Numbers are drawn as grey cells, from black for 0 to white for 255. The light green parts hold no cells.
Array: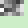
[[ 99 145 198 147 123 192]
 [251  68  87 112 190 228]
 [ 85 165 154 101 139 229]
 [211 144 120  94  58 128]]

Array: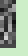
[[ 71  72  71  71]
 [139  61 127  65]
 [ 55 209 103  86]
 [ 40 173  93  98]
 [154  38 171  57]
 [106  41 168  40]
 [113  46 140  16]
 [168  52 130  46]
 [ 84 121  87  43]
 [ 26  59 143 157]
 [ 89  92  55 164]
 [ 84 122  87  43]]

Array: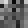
[[ 77  88  98 110  34  99 132]
 [ 74 105  98 102  44 102 138]
 [151  69 105  55  94  86 124]
 [103 100  93  79  94  81 114]
 [147 115 138  22 139  81 132]
 [ 29 147  97  90  65  59 104]
 [182 215 127   7 130  45 193]]

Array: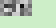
[[158 118  89 201 203  95 146 122]
 [129 224 182  92 217 104 131 160]
 [162  51  72  83 216  15 173 109]
 [135 177 154 104 155 195 205 150]]

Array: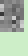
[[153 150 159 114 149 137]
 [139 138 132 165 124 205]
 [120 132 120  69 139 191]
 [185 140 135 203  91 117]
 [ 56 123 127 109 120 116]
 [176 125 119  95 138 116]
 [197 135 139 106 112 132]
 [111 132 125 143 127 142]]

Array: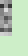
[[209 202 194]
 [ 82 117  94]
 [154 188 152]
 [164 127 170]
 [150  86 121]
 [132 158 165]
 [133 219 166]
 [ 52 147  59]
 [177 156 139]]
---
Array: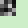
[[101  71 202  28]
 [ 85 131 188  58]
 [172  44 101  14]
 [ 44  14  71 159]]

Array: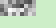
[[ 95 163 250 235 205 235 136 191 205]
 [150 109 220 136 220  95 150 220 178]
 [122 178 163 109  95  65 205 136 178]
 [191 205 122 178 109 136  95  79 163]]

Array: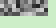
[[147  94 190 161  50 134 106 174  94 174  66 147]
 [206 121 134 206  36 121 147 134  50  36 134 174]
 [134  66 106  81  81 174 190 206 174 106 106 121]
 [ 81 161  66 190 161  81 121 134 147 190 206  50]]

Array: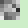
[[124 164 191  96 179]
 [150 179 179 207  43]
 [191 108 137 137 150]
 [ 84 124 124 164 207]
 [233  96 108 137 207]]

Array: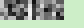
[[199 119 186 186  49  49 171 227  49 199 157 106 119 145  62  34]
 [199  91  91 119  34  78  78 186  19 132 171 132 132 171  91  91]
 [106 157  49  34 119  78  34 239  62  91 157 106 106 213  19 132]
 [171 186  34 145 145  62 157 239  62 157 145  19  62 132 106  78]
 [199 106  19  78 132 171  91 227  49 106 213 119  78 119 186 145]]

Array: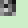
[[161 204 130  61]
 [116  30 116  61]
 [146 100  86 161]
 [100 177  74  18]]
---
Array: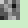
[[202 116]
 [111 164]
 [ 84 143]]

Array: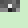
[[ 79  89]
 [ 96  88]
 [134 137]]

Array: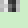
[[185 232]
 [194 204]
 [181 229]]

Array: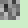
[[122 126]
 [160  43]
 [187  69]]

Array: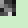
[[155  51]
 [139 104]
 [ 29 127]]

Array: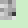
[[169 174]
 [221 207]
 [151 182]]
